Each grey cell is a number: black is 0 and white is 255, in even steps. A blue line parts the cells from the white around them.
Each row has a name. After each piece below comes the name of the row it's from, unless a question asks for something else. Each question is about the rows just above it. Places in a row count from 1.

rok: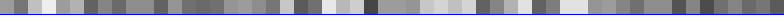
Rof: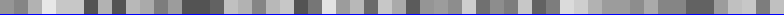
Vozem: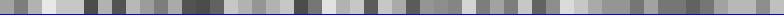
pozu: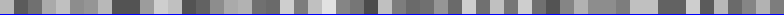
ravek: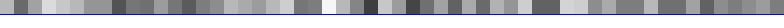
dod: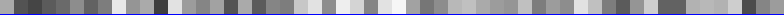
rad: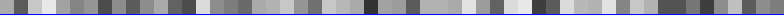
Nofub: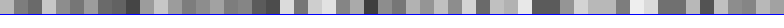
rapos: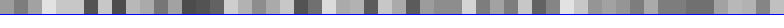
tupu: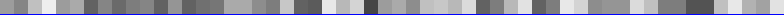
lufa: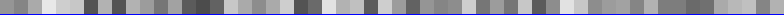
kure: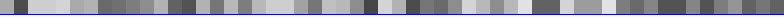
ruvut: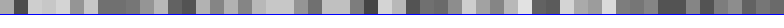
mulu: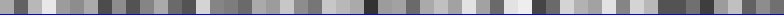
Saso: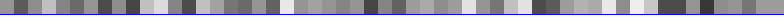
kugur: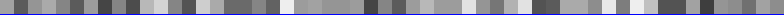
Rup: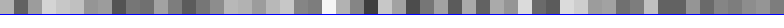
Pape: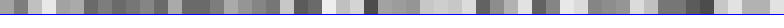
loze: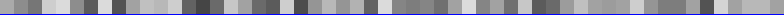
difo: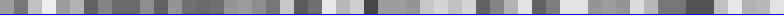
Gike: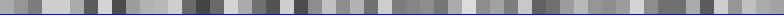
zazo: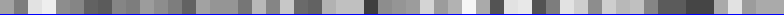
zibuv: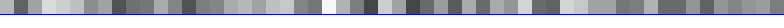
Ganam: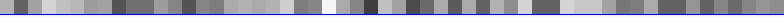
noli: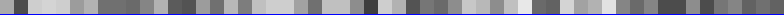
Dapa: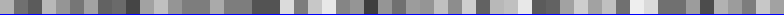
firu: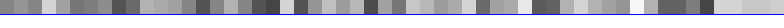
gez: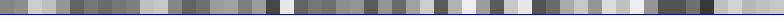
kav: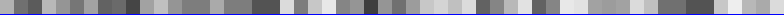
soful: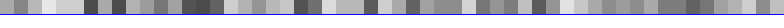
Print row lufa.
[149 133 170 232 206 199  83 178  83 178 156 118 162  91  76  98 199 170
 141 170 206  83 106 226 178 192  91 206 156  98 149 133 141 206 118 156
 118 199  91 141 226 199 141 156 162 133 178 125 125 106 112 170 184 192
 133 178]
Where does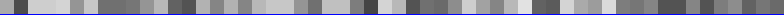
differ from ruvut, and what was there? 4, [199]
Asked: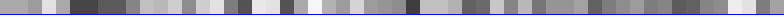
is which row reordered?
zazo
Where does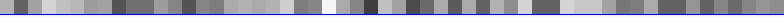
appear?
Ganam
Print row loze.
[170 141 118 206 219 141  91 219  83 162 192 184 206  98  69 106 199 162
 106  91 206  76 149 184 149 178  98 219 133 125 133 112 162 219 133 162
 112 199  91 106 156 192 162 156 162 206 149 125 125 162  83 212 162 184
 184 162]

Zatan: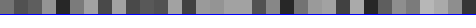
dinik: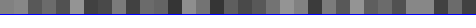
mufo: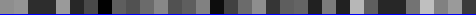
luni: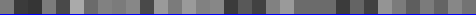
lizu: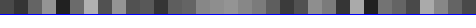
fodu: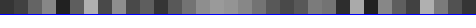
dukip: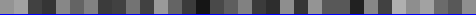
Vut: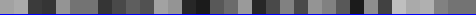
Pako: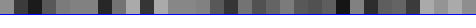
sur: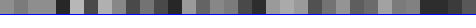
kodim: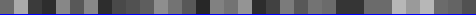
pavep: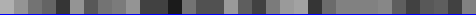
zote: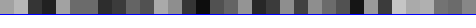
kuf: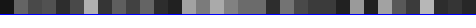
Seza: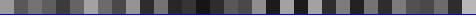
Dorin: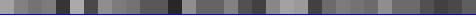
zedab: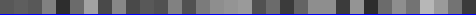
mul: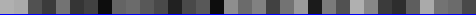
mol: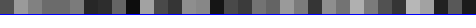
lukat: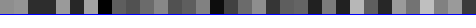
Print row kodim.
[107 170  59  45 135  88 135  45  73  81  94 142 115  88  39 129 115 148
  45  65 123  88 115 107  53  53 107 107 183 154 183 107 100  81]
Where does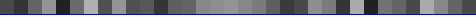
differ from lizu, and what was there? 22, [81]
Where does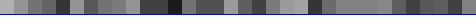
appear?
pavep

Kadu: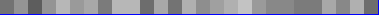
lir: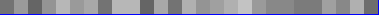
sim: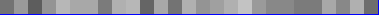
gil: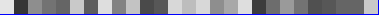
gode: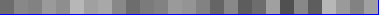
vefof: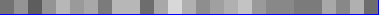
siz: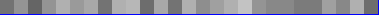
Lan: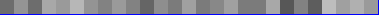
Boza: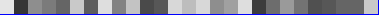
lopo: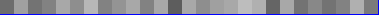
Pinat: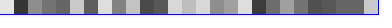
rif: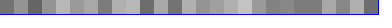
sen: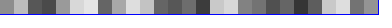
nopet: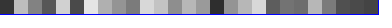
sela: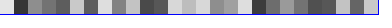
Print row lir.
[115 154 101 148 183 154 168 115 183 183 101 168 115 176 148 160 176 195
 154 136 136 123 123 160 136 176 109]
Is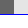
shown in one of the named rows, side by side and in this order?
no
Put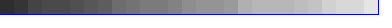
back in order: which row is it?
nopet
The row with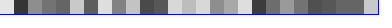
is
gil
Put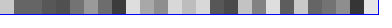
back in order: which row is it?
gil
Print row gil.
[229  53 142 115 101 201  93 222 130 195  74  87 216 189 216 142 168 222
  60 109 154 115  80  87 101 101 201]
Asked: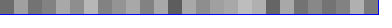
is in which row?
lopo

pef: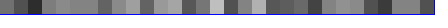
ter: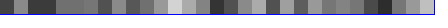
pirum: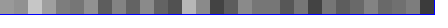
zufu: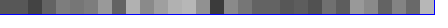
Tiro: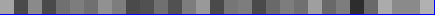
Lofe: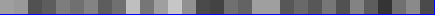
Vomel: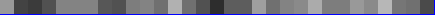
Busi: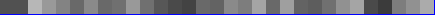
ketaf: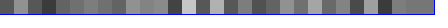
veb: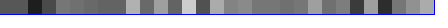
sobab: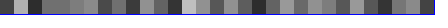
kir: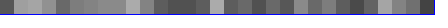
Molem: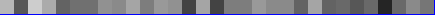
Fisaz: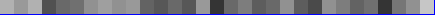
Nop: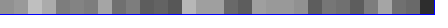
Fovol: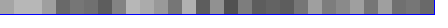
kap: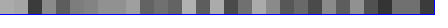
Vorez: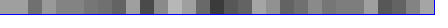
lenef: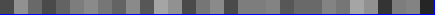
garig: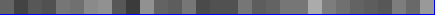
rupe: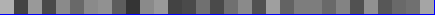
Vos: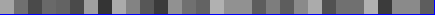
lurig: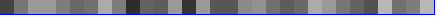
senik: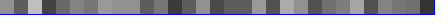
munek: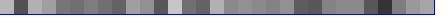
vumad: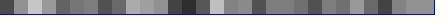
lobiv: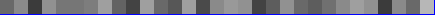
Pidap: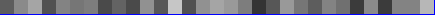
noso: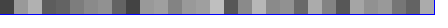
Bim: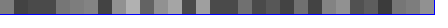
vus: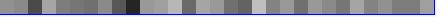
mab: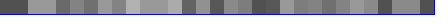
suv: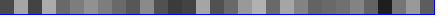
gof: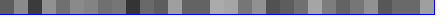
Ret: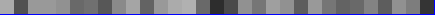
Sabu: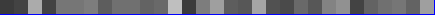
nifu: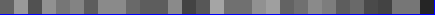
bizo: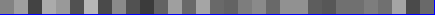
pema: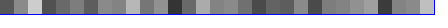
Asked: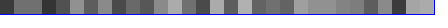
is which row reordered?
kap
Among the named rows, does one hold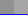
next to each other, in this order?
yes
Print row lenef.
[ 74 145 105  74  99 125 138 118  99 138  87 165 145  74 118 138  74 125
 125 131  87 105 105 131 118 165 145  52 125 131  37]
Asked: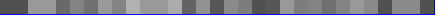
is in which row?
mab
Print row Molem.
[183  87 205 171  99 112 112 145 138 165 125 153 145  67 165  67 125 125
 153 138 138  99 165  99 105  87 105  37 105 138 118]
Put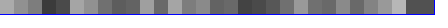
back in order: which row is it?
Busi
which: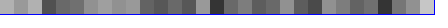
Fisaz

